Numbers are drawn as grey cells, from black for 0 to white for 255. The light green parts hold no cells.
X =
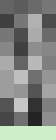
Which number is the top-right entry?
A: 119
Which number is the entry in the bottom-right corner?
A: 142
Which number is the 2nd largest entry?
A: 191
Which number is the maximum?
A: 198
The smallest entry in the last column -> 76
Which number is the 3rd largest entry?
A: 185
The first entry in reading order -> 100
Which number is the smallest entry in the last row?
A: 35
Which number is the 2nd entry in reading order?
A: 92
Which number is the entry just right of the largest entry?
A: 49
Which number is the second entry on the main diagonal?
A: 119

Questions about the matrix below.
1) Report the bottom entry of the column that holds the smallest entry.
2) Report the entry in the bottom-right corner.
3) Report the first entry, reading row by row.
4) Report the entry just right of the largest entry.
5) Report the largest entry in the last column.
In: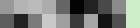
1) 57
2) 80
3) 153
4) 159
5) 139

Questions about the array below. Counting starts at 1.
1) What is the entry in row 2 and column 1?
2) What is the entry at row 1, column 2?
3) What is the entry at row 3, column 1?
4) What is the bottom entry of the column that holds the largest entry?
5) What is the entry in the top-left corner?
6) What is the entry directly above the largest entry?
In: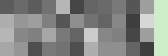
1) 174
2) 106
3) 182
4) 62
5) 92
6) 158

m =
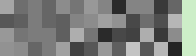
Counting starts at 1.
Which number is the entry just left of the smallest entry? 182
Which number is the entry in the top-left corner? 166
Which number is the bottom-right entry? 36
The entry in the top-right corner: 102
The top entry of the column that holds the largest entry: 132
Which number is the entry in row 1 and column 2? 110
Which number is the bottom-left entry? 146
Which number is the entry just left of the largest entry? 95
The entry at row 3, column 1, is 152
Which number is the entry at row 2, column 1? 87
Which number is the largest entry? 195
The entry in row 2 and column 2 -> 95
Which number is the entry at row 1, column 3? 124

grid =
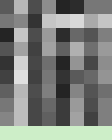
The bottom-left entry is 133
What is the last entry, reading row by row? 127
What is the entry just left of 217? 205
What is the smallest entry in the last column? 111
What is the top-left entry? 90
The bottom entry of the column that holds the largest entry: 189
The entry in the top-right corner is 119
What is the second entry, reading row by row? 183
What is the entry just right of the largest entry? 65
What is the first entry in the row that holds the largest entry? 65
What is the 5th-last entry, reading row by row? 96
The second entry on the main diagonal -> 133
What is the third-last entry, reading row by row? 162
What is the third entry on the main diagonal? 77
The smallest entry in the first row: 36
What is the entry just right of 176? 111

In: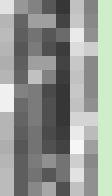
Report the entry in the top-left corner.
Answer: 226
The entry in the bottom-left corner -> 187
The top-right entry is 130
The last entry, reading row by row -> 144
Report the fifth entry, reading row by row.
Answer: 54
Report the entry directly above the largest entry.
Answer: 234
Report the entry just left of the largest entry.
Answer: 67
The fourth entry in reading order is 87
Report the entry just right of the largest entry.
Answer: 159
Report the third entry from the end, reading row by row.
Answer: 80
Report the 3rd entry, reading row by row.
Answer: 130
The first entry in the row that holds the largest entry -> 174
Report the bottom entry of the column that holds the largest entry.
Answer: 193
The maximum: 246
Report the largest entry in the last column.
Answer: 212

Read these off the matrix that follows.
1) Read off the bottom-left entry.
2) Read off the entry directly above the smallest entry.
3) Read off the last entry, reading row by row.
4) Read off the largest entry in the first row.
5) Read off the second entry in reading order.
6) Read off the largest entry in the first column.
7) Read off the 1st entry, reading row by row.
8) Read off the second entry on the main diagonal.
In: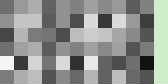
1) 123
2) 123
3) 84
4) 173
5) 153
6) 245
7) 111
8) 196

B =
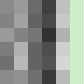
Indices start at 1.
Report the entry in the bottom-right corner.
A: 185
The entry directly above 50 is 72
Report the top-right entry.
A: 192
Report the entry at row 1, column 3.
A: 106
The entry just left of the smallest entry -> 118
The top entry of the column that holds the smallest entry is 64
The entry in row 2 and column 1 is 131
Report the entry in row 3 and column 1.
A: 154
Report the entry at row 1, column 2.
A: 154

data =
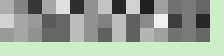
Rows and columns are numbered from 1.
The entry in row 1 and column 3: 55
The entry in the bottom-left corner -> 153
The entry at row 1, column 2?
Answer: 130
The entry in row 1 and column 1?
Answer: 173
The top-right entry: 102
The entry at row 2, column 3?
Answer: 153
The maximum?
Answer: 239
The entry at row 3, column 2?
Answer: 166
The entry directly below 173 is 209
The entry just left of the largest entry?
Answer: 138
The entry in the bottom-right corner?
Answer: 102
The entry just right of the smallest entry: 160
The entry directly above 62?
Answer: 114

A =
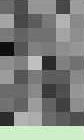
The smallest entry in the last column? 79
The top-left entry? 106
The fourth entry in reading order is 150
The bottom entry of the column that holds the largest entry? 171
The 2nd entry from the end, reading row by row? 93
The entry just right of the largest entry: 43
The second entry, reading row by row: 79
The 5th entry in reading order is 72
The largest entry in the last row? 178
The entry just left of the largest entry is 128
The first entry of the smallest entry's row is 15
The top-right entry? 156
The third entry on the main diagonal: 114
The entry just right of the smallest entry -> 86

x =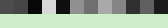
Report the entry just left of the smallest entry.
69
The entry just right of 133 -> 48
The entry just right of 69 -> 7

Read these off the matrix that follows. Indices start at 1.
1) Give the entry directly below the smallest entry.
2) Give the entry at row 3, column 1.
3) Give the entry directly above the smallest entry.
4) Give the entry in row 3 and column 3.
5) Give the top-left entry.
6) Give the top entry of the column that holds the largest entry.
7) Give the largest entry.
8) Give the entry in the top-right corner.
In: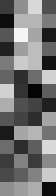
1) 67
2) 86
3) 108
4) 166
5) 59
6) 143
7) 245
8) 80

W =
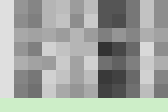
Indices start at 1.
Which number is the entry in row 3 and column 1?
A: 223
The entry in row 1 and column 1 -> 223
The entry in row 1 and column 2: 149
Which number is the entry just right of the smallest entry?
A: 71
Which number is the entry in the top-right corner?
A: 141
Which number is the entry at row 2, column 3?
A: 127
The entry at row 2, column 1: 223
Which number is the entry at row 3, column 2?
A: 168
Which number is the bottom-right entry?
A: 119
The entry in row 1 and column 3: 133
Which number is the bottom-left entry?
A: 223
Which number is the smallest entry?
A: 50
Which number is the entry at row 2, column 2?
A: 141
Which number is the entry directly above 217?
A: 174

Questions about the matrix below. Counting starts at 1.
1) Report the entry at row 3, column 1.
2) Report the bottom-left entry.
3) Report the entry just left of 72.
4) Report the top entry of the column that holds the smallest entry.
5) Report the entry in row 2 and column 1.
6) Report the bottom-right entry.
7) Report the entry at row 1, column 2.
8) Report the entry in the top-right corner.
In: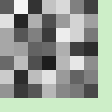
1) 167
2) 147
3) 120
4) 195
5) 225
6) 72
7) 245
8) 64
